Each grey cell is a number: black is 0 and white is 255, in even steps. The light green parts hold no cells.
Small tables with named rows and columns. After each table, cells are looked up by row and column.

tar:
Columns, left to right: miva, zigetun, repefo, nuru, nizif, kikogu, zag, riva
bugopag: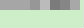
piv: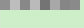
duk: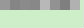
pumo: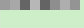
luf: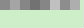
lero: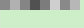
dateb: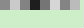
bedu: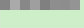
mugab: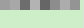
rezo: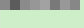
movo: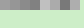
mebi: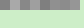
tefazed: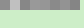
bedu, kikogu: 142
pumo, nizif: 100
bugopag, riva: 168
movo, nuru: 129
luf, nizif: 134
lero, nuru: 81
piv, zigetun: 189
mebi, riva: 150
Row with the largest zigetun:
dateb

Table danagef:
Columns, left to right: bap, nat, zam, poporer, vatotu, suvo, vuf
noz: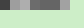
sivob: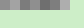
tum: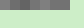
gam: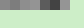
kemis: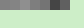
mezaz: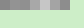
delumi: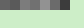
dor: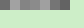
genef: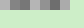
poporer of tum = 117
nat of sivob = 163
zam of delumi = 124
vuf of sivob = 174
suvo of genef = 110
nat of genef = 132
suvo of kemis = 69
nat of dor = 162
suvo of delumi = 107
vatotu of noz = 101
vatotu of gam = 92

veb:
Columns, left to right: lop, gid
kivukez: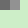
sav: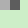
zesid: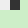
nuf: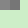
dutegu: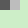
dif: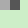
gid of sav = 93
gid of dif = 86
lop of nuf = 133
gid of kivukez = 146
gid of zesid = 51
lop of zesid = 238
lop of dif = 171
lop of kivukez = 107
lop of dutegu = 89
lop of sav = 175
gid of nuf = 118
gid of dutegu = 189

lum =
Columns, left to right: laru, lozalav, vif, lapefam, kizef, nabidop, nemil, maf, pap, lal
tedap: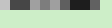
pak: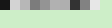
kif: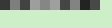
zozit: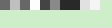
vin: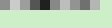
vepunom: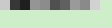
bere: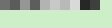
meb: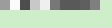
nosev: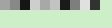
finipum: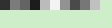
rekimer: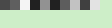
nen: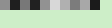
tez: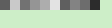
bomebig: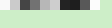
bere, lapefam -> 93
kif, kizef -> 134
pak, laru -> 22
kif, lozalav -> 126
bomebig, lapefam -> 114
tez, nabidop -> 227
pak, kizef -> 148
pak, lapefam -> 124
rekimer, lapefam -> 33
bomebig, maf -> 30
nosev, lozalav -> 136
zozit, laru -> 105
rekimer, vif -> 244
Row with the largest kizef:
meb

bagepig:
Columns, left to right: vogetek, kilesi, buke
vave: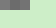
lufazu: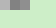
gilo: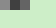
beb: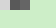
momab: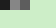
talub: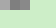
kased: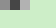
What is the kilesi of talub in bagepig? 127
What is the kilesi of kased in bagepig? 70
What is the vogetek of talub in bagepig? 168
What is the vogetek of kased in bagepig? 142
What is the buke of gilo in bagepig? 100
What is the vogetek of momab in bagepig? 29
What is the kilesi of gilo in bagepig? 64
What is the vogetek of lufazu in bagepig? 182
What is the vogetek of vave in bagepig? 122
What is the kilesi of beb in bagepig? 89
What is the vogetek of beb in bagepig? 214

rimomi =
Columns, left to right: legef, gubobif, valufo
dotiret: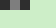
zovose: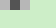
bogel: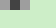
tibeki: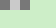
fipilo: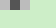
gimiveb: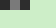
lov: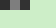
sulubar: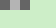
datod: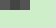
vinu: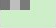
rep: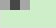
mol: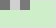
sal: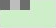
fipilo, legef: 190
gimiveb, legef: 43
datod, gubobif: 68
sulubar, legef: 102
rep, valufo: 167
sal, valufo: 109
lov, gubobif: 126
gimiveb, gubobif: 122
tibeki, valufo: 120
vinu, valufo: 122

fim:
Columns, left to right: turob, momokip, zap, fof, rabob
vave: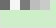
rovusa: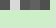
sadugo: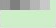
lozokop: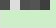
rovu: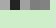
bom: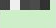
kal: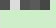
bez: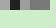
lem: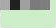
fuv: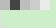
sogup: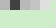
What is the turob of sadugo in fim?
154
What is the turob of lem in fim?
169
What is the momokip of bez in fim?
32
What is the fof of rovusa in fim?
97
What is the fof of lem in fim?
123
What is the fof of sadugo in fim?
182
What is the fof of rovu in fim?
126
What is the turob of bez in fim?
167
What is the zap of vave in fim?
123

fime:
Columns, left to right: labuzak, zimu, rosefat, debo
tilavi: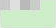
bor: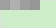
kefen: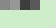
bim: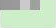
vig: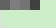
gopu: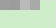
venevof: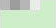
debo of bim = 160
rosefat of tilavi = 185
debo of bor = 151
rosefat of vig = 116
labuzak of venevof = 184
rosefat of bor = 158

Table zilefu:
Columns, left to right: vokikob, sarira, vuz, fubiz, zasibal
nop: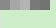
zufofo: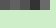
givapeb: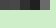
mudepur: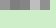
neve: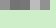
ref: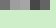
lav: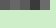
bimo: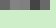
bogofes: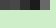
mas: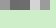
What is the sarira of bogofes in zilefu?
72
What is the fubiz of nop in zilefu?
121
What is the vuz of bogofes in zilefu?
47
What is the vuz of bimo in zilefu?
128
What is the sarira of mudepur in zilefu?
127
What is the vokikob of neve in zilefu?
147
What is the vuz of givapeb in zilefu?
48
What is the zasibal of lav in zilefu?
107
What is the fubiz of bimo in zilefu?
68
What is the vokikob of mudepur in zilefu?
151
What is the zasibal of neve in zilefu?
145
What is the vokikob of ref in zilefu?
114
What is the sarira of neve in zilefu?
116
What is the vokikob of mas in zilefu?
154
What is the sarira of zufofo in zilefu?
97
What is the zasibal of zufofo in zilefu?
106
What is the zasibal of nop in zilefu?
114

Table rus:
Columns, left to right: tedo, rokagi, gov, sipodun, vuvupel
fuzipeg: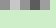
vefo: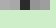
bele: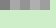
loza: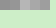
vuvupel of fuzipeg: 158
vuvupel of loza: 158
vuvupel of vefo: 158
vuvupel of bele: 158
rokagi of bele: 168
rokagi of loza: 150
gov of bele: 148
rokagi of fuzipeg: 199
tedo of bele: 128
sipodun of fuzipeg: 92
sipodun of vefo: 149
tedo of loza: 146
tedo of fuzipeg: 146

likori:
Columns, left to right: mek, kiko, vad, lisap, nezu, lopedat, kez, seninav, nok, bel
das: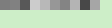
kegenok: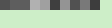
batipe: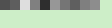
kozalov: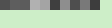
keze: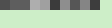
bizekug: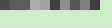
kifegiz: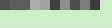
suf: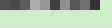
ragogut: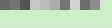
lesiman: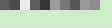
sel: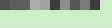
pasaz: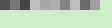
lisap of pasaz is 190
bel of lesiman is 141
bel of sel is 61
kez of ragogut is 116
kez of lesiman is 118
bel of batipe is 141
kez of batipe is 117
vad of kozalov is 92
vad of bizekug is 93
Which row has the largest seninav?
ragogut

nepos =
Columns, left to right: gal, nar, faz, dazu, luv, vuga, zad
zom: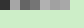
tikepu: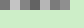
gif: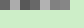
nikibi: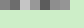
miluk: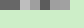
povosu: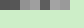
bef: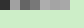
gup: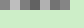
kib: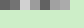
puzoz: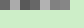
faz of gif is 88
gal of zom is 50
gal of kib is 99
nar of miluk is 103
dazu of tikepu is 99
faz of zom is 101
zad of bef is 168
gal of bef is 48
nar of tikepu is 196
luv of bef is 173

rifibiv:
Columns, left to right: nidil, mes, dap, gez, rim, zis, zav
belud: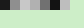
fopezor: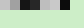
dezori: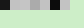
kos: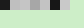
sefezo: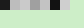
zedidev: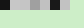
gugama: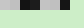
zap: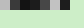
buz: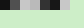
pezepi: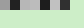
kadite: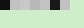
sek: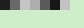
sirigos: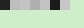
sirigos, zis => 26
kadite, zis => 24
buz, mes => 80
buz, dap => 199
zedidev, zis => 25
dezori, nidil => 23
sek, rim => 90
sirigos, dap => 195
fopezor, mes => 161
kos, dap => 197
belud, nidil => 26
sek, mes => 105
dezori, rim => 194
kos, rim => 195
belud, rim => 113
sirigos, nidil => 33
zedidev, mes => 199
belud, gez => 177
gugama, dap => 19

